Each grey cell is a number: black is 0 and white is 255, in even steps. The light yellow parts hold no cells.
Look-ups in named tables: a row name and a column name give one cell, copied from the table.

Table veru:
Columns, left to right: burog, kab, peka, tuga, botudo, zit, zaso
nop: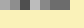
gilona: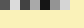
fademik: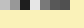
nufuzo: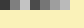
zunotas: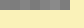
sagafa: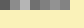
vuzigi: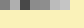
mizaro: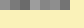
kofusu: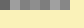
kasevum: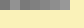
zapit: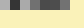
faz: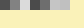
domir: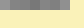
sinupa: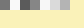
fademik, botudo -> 121
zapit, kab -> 53
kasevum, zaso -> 152
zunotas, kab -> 125
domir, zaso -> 144
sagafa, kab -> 140
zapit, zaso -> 114
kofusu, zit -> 160
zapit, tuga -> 113
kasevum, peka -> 122
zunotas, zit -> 138
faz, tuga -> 75
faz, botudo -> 110
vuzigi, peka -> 72
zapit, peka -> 170
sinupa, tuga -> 134

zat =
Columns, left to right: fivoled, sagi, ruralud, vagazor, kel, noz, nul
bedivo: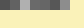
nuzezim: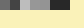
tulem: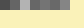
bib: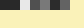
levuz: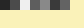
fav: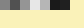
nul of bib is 99
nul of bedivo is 141
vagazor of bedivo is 106
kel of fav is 182
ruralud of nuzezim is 189
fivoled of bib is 40
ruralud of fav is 149
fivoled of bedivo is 82
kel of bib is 121
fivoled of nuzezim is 108
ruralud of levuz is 239
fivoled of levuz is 38
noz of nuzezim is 41
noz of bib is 44
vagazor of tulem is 103
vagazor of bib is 80

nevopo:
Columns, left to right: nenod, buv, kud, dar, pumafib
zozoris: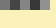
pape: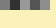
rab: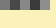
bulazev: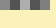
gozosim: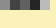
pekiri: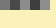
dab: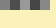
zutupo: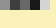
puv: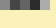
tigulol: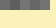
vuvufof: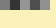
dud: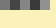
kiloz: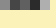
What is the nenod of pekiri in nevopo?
119
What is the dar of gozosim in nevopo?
37
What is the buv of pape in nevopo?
49
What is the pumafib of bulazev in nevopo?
126
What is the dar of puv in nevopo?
44
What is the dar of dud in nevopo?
58
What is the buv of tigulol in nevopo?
94
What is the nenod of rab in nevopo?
120
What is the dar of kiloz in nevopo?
43

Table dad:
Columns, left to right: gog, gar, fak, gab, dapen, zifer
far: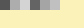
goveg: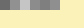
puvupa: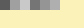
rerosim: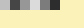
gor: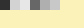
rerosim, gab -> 219
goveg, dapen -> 127
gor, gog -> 48
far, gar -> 173
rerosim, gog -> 192
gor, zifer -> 200
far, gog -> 85
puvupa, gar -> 160
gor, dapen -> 175
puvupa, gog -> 91
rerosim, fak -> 151
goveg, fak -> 197
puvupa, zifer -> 175
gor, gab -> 103
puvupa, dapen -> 149
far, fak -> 212
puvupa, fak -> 201
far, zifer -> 192
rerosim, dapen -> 124
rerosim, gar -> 70

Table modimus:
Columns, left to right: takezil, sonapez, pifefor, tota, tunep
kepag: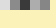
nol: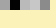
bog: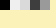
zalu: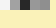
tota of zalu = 152
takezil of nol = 164
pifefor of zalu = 40
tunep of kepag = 134
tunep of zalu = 143
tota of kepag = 173
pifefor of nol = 186
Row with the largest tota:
nol

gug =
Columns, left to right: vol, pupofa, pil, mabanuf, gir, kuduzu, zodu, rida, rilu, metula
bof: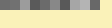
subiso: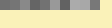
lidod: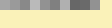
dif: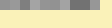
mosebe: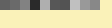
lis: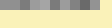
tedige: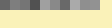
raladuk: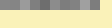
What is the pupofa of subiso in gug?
117
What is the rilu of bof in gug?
180
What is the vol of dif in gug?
147
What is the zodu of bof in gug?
89
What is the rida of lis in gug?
130
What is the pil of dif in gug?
127
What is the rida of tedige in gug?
170
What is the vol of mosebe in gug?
97
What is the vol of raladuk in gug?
135
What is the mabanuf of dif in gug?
164
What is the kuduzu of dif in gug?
146
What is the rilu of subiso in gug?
168
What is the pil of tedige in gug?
117
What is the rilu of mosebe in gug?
153
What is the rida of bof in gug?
166

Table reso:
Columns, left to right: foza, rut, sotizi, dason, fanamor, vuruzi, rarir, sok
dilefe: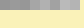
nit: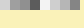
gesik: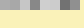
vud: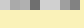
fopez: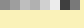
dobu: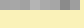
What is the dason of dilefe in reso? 166
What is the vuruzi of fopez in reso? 236
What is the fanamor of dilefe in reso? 177
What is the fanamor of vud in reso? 209
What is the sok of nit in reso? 133
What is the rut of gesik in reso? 168
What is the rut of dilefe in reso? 154
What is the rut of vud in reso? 170
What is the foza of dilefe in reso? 150
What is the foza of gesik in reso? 173
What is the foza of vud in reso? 204
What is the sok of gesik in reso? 144
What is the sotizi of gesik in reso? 198
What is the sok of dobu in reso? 158
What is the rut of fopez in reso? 158
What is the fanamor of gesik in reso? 207
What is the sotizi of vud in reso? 176
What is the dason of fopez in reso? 177

